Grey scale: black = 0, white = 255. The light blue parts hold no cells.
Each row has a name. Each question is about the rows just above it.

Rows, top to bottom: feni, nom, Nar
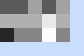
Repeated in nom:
[176]
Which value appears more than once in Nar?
[133]
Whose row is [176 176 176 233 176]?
nom
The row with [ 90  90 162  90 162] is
feni

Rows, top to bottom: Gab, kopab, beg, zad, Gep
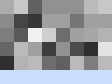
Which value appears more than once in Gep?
[186]
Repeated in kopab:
[160]
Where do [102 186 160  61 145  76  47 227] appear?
zad

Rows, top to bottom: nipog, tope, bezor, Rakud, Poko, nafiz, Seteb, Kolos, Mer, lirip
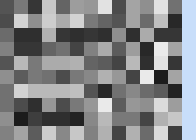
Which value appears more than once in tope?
[211]
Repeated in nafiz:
[121]
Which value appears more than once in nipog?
[226]
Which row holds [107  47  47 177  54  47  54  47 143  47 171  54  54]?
bezor
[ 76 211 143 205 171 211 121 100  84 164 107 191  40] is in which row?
tope
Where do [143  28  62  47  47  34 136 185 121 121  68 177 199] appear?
Mer

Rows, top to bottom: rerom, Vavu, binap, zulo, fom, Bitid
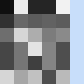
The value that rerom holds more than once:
[37]
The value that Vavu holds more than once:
[92]

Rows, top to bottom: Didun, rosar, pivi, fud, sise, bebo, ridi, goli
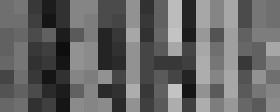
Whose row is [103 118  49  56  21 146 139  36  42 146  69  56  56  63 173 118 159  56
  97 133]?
sise
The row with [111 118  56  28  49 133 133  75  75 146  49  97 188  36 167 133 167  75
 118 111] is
Didun
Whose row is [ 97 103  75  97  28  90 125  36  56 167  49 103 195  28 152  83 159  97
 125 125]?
pivi
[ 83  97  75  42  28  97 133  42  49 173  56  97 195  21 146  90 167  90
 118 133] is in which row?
ridi

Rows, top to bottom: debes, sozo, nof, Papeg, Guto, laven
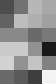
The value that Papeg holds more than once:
[202]
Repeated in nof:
[137]

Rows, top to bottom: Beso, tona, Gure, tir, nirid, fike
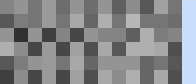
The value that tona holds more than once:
[117]
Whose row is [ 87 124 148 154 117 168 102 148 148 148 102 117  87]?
nirid
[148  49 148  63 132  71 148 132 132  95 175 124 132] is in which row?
Gure
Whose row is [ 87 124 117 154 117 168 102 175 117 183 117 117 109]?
tona
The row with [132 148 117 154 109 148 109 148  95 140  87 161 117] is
Beso

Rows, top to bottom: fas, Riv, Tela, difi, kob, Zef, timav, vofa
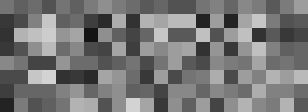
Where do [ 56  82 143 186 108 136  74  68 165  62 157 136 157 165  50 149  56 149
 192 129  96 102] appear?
difi
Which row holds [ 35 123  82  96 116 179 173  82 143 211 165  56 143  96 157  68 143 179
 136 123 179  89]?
vofa

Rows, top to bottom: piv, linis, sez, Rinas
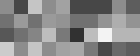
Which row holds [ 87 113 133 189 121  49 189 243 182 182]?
sez
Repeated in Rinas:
[141]
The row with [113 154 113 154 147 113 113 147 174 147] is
linis
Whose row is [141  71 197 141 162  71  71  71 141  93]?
piv
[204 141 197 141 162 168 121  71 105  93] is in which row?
Rinas

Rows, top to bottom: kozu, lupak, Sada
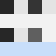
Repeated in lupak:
[242]
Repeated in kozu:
[228]
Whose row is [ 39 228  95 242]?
Sada
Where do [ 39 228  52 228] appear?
kozu

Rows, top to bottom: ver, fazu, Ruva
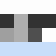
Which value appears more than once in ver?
[253]
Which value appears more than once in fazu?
[50]
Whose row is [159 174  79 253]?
Ruva

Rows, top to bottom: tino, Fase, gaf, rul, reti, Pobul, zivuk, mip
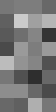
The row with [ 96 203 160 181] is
Fase
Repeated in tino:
[125]
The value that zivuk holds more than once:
[141]

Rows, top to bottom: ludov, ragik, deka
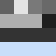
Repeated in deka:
[51]
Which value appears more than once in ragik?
[175]
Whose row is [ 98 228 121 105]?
ludov

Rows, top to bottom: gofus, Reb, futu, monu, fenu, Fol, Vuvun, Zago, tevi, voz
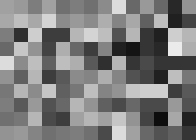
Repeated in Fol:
[132]
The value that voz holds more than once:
[112]
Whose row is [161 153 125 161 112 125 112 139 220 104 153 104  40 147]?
gofus
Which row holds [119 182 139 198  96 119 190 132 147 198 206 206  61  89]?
Vuvun

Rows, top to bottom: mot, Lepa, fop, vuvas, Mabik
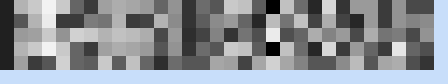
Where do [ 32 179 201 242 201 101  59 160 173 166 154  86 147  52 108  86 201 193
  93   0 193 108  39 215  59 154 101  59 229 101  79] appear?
vuvas
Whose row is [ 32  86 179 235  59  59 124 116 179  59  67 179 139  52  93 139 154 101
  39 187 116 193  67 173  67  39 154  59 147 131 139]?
Lepa
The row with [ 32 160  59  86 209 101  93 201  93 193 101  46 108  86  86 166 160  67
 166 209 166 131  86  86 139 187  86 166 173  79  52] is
Mabik

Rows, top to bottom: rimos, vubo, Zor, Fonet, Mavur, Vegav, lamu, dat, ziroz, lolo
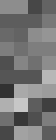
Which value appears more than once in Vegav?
[85]
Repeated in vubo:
[93]
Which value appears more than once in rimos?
[141]
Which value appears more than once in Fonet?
[126]

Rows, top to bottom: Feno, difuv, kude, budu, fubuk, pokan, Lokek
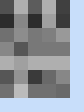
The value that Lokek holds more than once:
[112]
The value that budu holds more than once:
[120]
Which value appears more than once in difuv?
[44]
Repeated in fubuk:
[175]

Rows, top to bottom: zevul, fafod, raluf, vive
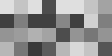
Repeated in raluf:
[148]
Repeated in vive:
[183]
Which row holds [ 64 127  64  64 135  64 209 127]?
fafod
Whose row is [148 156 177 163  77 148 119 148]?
raluf
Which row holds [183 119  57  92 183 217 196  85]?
vive

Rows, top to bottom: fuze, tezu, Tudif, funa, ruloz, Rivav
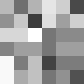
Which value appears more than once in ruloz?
[124]
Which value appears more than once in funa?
[159]
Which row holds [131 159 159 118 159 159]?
funa
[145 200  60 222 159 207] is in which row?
tezu

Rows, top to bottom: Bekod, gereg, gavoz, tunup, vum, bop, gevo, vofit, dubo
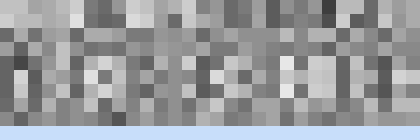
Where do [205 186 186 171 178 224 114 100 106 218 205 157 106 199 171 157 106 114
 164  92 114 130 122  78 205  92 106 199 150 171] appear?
gereg
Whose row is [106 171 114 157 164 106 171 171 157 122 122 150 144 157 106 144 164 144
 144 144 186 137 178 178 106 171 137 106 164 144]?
gavoz
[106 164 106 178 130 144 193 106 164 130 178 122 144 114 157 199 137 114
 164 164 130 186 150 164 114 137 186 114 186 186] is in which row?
vofit
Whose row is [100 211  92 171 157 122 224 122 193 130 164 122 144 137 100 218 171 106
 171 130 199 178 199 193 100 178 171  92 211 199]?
bop
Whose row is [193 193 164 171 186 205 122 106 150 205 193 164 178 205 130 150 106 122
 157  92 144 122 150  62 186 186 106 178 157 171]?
Bekod

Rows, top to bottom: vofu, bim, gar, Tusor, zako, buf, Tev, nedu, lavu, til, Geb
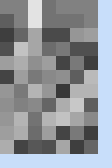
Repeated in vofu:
[129]
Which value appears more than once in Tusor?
[80]
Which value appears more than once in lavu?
[180]
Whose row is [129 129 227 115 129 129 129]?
vofu

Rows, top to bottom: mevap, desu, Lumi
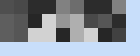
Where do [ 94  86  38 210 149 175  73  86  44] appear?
desu
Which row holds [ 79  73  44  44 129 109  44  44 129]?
mevap
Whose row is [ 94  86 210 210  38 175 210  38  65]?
Lumi
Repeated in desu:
[86]

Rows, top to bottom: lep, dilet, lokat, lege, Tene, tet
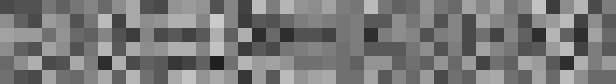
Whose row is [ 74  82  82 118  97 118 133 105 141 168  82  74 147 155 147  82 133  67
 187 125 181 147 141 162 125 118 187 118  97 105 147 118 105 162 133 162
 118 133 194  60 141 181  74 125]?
lep
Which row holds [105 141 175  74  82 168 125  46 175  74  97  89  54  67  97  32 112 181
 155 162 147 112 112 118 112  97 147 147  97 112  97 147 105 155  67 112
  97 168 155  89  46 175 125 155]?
Tene

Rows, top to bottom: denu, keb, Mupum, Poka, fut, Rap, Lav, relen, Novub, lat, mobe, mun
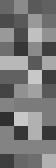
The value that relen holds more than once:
[123]
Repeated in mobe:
[131]
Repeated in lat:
[54]
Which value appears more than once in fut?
[184]

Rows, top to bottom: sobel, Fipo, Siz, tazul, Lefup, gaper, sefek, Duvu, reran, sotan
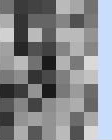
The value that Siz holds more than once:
[186]
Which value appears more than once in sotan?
[87]
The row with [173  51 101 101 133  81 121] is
Fipo
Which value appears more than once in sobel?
[113]

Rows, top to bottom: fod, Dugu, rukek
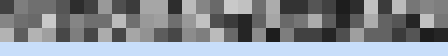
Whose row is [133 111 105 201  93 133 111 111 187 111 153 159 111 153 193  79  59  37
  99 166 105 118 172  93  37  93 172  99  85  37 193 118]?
Dugu
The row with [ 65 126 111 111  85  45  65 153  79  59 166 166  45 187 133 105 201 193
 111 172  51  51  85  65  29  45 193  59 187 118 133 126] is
fod

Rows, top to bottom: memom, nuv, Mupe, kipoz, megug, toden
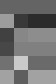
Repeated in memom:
[100]
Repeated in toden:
[162]
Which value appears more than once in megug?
[106]
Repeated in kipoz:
[128]
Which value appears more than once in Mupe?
[141]

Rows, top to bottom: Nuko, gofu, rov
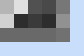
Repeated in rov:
[105]
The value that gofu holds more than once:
[45]
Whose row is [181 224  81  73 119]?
Nuko

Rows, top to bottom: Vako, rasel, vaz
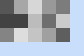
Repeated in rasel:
[66]
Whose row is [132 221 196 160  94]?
vaz

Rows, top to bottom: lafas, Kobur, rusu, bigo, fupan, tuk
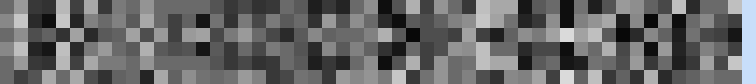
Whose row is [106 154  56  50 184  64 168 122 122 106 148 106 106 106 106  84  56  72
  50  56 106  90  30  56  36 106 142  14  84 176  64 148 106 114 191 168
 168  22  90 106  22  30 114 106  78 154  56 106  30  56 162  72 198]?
fupan
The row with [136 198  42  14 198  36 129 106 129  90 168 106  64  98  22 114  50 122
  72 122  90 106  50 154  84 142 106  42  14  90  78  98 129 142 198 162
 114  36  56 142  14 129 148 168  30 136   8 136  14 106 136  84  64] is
Kobur
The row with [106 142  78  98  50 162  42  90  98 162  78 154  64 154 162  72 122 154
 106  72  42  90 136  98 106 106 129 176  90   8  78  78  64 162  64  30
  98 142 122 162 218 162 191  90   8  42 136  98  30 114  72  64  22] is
rusu

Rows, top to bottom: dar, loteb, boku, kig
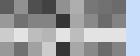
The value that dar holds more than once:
[145]
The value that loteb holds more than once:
[131]
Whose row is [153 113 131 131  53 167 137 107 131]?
loteb
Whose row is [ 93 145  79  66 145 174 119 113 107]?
dar

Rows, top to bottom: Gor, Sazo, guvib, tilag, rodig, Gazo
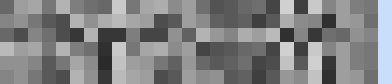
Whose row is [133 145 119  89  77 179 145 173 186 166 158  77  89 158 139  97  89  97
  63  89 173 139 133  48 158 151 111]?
Sazo
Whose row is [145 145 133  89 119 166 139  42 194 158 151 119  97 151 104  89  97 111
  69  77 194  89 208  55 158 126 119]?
rodig
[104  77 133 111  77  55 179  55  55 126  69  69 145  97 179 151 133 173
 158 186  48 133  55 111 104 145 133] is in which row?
guvib

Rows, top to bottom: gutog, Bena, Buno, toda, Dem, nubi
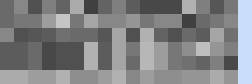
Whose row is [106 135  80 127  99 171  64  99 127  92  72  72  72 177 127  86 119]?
gutog
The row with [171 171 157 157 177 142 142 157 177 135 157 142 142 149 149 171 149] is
nubi
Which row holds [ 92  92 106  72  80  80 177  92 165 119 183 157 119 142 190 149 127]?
toda

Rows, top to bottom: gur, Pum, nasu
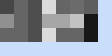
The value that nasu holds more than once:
[101]
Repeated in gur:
[101]
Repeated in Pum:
[166]
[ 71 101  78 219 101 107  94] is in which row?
gur
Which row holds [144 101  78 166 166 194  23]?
Pum

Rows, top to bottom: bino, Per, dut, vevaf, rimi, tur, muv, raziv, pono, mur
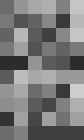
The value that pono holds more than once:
[160]
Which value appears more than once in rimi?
[44]
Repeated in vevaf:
[121]
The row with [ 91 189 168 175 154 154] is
tur
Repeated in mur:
[64]

